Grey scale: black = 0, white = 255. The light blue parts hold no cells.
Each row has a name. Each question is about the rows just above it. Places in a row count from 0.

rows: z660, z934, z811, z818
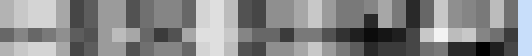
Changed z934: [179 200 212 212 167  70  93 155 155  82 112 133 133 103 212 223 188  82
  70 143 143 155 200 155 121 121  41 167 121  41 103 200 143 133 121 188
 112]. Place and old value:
21, [167]
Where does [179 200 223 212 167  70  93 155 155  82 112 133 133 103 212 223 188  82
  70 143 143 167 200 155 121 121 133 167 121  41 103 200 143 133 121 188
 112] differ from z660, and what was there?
2, [212]

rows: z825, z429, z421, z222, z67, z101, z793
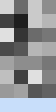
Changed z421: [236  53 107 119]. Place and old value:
0, [224]
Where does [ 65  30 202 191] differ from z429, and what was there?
3, [182]

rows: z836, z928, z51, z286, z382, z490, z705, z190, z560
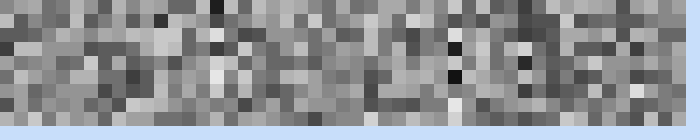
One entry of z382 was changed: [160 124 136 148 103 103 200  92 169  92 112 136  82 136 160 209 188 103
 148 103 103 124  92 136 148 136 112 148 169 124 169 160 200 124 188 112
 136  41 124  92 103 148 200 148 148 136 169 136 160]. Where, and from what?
5, [112]
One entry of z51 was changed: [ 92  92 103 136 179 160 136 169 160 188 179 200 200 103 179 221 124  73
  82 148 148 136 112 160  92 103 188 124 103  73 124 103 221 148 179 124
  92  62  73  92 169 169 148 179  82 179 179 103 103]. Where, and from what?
46, [169]
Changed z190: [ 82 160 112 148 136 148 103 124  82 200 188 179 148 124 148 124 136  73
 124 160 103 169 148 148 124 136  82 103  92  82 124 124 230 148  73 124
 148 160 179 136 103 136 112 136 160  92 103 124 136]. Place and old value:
34, [82]
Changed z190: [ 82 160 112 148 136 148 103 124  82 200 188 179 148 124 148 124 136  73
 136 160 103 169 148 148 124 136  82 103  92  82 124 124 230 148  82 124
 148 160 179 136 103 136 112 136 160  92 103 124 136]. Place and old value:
18, [124]
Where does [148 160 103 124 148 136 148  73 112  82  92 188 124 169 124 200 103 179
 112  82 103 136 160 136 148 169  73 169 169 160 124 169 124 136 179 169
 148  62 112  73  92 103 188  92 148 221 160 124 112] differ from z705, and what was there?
5, [148]
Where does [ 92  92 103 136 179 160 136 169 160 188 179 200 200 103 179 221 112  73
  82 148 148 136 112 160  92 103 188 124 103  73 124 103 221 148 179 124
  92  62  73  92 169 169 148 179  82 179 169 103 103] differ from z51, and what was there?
16, [124]
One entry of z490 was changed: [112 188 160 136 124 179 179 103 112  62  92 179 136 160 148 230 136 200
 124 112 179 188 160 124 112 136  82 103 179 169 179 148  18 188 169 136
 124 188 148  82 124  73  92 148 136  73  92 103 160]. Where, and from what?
7, [112]

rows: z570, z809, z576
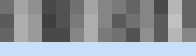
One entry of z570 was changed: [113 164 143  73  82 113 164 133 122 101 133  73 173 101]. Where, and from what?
12, [182]
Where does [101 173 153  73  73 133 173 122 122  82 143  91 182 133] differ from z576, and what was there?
8, [113]
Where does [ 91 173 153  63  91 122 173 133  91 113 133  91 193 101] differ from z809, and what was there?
4, [82]
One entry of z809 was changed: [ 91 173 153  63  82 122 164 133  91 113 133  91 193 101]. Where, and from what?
6, [173]
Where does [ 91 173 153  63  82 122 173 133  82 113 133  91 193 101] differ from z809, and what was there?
8, [91]
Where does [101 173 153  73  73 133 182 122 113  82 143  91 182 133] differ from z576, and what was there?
6, [173]
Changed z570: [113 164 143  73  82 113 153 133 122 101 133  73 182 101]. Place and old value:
6, [164]

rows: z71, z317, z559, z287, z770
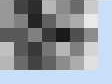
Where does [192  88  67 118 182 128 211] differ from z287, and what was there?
2, [57]
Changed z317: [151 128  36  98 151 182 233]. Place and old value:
5, [171]
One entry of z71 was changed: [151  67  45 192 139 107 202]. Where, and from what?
3, [182]
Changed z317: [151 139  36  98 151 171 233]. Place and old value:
1, [128]
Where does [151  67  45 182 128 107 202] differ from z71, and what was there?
4, [139]

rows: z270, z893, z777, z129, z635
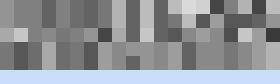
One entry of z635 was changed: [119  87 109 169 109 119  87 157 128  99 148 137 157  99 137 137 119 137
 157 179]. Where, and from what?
8, [137]
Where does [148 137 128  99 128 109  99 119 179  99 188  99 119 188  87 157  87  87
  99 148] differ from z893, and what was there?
1, [128]
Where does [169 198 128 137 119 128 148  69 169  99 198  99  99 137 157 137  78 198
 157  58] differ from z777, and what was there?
12, [87]
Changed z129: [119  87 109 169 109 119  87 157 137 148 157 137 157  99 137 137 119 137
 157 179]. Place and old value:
10, [148]
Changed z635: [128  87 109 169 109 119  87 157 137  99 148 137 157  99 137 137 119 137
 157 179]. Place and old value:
0, [119]

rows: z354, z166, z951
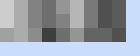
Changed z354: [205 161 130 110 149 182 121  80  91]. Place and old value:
1, [172]
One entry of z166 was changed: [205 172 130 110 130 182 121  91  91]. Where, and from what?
7, [80]
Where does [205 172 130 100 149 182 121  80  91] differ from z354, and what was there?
3, [110]
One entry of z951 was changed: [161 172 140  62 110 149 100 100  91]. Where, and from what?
8, [80]
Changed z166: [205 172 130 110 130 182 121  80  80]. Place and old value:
8, [91]
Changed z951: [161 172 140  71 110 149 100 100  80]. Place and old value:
3, [62]

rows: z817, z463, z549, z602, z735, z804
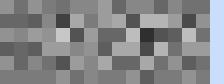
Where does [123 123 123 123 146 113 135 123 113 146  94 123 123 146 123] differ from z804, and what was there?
8, [123]
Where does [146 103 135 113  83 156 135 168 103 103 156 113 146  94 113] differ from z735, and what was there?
10, [168]
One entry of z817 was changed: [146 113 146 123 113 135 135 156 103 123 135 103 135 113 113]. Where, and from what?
9, [135]
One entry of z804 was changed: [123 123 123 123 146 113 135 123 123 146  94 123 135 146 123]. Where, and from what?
12, [123]

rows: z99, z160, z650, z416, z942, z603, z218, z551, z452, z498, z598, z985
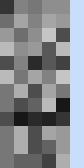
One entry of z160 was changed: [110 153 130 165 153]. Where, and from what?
1, [165]
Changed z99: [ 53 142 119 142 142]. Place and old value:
1, [130]
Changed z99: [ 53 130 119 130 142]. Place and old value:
3, [142]
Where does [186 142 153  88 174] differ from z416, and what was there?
4, [186]

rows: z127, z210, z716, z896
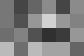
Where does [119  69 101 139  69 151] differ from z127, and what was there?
5, [139]
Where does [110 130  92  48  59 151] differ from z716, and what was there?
2, [81]

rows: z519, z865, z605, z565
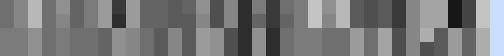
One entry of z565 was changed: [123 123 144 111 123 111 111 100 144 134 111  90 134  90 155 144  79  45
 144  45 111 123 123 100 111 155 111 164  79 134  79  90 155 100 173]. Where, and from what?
23, [111]
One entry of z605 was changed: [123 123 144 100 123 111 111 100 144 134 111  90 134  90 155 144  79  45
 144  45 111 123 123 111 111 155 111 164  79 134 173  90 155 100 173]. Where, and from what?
3, [111]
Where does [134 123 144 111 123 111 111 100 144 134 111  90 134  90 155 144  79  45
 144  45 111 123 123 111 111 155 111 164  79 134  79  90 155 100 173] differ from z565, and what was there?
0, [123]
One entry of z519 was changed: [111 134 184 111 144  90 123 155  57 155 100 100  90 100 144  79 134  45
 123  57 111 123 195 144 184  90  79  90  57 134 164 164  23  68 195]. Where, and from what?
5, [100]

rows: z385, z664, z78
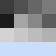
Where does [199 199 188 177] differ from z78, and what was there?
0, [210]
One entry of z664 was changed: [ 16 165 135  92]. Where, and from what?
0, [27]

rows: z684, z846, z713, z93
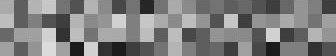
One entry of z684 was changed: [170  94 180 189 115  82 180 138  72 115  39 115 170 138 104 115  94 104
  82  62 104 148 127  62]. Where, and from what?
3, [198]
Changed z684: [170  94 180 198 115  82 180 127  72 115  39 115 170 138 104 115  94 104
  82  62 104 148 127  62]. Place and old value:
7, [138]
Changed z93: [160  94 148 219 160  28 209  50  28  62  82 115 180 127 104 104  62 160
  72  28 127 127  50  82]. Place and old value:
14, [94]

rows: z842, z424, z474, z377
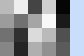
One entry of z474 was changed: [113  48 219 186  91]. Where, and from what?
4, [80]
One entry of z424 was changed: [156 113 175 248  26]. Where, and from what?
2, [165]

